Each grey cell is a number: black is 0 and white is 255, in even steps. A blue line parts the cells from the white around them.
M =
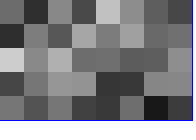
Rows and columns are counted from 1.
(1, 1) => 108
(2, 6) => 160
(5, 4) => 65
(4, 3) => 150
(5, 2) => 83
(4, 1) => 70
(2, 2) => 125
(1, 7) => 94
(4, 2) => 118
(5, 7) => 24
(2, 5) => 124
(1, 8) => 71
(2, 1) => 46

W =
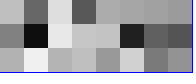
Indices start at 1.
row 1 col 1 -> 191
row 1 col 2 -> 103
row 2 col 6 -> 32
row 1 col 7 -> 161
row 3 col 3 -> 180
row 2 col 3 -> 232
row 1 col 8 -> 155

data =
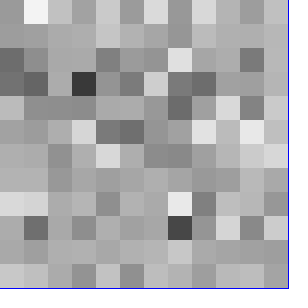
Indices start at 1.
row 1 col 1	154
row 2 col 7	166
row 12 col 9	158
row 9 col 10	190
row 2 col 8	150
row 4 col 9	109
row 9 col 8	233
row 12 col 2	191
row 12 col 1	200
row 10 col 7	167
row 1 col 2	243
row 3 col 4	170
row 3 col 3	169
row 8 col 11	185
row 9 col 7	170
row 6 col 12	191
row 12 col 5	194
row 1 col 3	193
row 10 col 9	149
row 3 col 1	109
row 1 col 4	162
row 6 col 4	214
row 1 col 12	192
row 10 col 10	213
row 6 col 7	149
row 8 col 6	166
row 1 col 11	157
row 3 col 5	128
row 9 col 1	217
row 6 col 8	161
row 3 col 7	148
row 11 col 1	169
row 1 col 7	218
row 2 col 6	178
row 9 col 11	183
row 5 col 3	142

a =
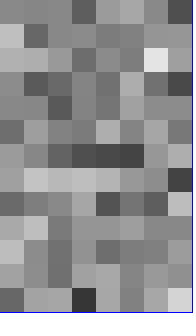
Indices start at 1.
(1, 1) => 137
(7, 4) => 79
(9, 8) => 189
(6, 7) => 166
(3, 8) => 159
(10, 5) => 149
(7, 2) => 135
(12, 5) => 168
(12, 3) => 112
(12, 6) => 133
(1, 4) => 94
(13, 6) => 129
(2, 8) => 150
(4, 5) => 113
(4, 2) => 90
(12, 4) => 161
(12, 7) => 153
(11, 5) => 110
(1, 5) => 155
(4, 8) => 73
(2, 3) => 136
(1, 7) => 137
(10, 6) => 158
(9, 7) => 94
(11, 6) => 125
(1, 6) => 167
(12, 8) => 144
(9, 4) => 166
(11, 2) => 140
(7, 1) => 155

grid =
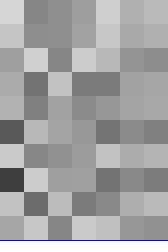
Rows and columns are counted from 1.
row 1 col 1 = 214
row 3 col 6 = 148
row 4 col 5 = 123
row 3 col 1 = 159
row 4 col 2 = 115
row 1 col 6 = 176
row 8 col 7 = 124
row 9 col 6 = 174
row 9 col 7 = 186
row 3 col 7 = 141
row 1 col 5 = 207
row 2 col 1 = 197
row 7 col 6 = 172
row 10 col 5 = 192
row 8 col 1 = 62
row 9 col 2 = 108
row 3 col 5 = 184
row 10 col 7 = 145
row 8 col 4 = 160
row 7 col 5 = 194

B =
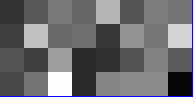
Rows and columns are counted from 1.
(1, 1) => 51
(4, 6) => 138
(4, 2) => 116
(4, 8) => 5
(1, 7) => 124
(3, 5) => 48
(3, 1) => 85
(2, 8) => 212
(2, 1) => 63
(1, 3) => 121
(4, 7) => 138

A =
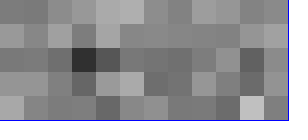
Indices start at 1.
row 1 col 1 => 124
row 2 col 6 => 135
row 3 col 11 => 97
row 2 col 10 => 130
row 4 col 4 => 102
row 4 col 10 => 127
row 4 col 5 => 154
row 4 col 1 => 149
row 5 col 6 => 136
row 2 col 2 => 135
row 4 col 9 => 150
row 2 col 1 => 153
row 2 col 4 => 125
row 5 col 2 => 133
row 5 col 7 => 144
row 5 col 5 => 104

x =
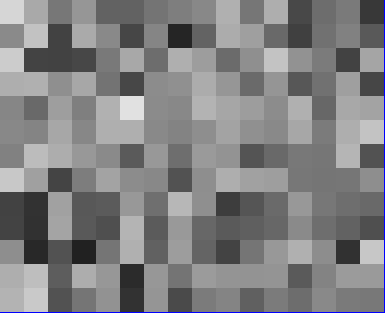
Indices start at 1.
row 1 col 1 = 214
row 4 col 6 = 71
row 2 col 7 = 133
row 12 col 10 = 148
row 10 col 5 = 79
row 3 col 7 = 109
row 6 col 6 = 175
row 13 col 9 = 123
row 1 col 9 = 136
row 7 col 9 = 154
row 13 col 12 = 123
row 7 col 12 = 105
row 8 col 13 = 119
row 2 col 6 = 70
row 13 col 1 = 179
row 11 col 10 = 67
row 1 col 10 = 176
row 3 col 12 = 195
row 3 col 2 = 67
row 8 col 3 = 68
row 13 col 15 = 122
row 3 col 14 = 123
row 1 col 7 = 116
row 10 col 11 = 95
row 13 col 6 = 50
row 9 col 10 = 61
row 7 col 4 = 152
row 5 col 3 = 158
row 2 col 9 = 99
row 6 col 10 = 163
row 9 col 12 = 106
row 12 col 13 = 90
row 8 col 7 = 136
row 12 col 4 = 173
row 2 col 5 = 137
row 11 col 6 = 176
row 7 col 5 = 138
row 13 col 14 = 137

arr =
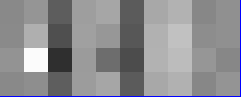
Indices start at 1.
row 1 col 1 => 137
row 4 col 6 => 91
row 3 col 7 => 178
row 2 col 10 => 144
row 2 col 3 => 79
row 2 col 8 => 193
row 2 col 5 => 151
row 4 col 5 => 166
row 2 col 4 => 160
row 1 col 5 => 166
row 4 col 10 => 148
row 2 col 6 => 87
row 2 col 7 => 177

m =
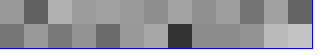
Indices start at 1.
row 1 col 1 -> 152
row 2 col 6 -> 152
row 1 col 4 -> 156
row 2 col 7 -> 166
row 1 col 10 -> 157
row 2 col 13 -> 194
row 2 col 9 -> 140
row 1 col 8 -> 163
